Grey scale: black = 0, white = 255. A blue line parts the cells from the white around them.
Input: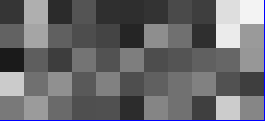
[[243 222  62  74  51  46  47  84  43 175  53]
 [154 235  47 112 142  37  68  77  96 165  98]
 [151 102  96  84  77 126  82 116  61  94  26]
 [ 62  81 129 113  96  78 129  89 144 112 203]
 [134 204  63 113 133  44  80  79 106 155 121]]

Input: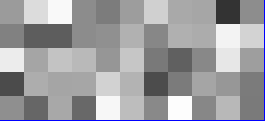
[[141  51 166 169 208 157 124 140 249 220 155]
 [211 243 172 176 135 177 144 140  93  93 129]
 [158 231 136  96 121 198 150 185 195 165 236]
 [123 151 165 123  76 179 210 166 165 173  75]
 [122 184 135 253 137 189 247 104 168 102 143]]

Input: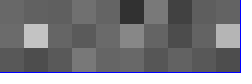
[[ 99  94  65 121  49 100 112  95  97 104]
 [181  99  76 100 135 106  90 101 195 107]
 [ 77  88  98  86 104 101 120  89  77  88]]

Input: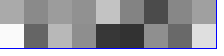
[[160 135  75 131 195 145 156 138 170]
 [223 105 143  50  55 142 184 101 250]]

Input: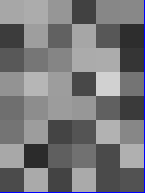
[[136 135  65 150 172 167]
 [ 45  87 166  97 158  60]
 [ 53 172 171 133 118  88]
 [116 209  72 157 182 147]
 [ 58  96 151 156 141 111]
 [135 178  84  68 157 116]
 [176  74 113  95  43 168]
 [ 82  74 170  67 170  75]]

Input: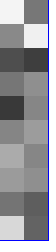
[[119 244]
 [240 137]
 [ 62  78]
 [143 118]
 [134  57]
 [156 133]
 [134 171]
 [143 155]
 [ 94 116]
 [ 99 216]]

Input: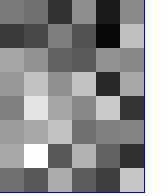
[[138  26 140  50 112 124]
 [190   8  83 126  72  58]
 [135 145  90  98 145 166]
 [169  41 192 144 194 150]
 [ 53 201 135 165 229 127]
 [131 129 113 193 169 156]
 [ 47  99 178  87 254 169]
 [199  64  92 170  88 113]]
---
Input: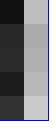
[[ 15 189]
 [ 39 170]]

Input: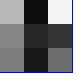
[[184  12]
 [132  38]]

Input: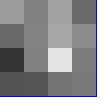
[[155 129]
 [104 131]]

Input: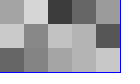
[[164 214]
 [202 136]]

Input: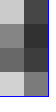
[[203  70]
 [133  49]]

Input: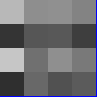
[[184 142]
 [ 52  86]]

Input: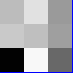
[[188 225]
 [201 191]]

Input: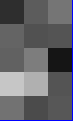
[[ 46  92]
 [100  81]]
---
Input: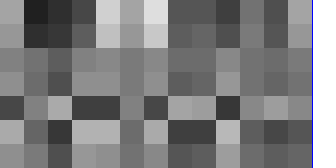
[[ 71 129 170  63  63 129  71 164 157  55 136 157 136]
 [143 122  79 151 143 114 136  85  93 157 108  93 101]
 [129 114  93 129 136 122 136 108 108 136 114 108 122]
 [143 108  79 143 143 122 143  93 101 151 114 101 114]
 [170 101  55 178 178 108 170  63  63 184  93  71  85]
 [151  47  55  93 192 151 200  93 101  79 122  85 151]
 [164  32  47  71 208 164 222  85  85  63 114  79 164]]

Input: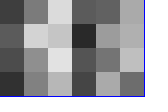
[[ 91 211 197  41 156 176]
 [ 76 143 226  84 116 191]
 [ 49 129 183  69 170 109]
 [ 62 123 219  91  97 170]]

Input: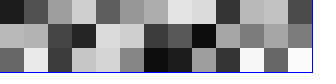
[[102 234  60 199 212 135  14  29 158  52 246 102 252]
 [185 178  68  37 220 206  60  88  14 166 123 166 123]
 [ 29  81 158 206  95 151 172 228 220  52 185 193  75]]

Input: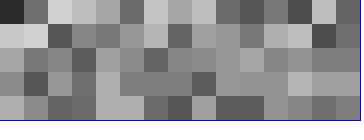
[[201 208  85 133 119 152 183  99 159 152 119 175 189  77 112]
 [175 139  99 105 175 175 105  85 159  93  93 146 133 112 126]
 [167 119 133  93 159 139  99 133 139 152 167 133 146 126 126]
 [ 41 112 208 189 167 105 195 167 189 105  85 119  77 189  99]
 [139  85 152 112 175 126 126 126  93 152 146 146 183 159 159]]

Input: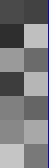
[[ 45 190]
 [ 60 182]
 [136 168]
 [197 121]
 [154 107]
 [128 101]
 [ 74  66]]

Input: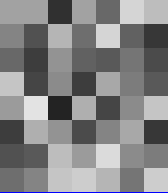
[[155 227  35 175  69 139 197]
 [ 61 175 147  75 132 168  55]
 [162 162  48 162 104 213 189]
 [110 132 197 205 181 117 205]
 [ 81  89 189 155 219 139 124]
 [132  81 181 110 213  97  55]
 [197  69 139  61 168 124  89]
 [104  61 147  97  89 117  75]]

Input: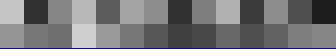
[[149 118 111 206 155 118  86  64  71 104  79  98 126 134]
 [198  50 134 185  92 163 142  50 126 177  58 142  79  29]]
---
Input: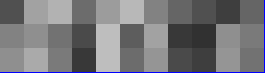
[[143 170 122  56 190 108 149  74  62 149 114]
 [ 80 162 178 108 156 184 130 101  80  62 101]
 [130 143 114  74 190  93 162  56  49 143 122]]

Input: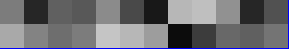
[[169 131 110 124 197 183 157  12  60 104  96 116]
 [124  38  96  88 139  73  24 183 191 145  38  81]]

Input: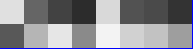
[[ 88 181 230 138 243 209 194 158]
 [224 101  66  44 217  82  74  51]]

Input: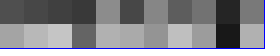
[[164 184 197 100 177 170 148 191 156  24 177]
 [ 79  71  64  57 140  71 134  93 114  37 121]]

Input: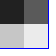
[[198 235]
 [ 33  90]]

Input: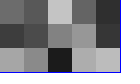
[[166 138  27 173 188]
 [108  88 196 100  47]
 [ 61  75 130 151  54]]
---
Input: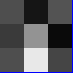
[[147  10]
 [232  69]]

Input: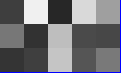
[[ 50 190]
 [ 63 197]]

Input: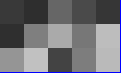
[[127 170]
 [193  67]]

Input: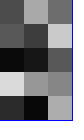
[[ 61 202]
 [ 22  88]]

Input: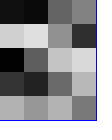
[[223 145]
 [ 94 196]]

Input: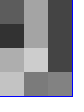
[[164  68]
 [205  68]]

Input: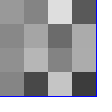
[[165 107]
 [182 131]]

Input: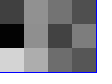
[[143  66]
 [173 109]]

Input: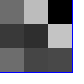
[[ 46 196]
 [ 69  72]]
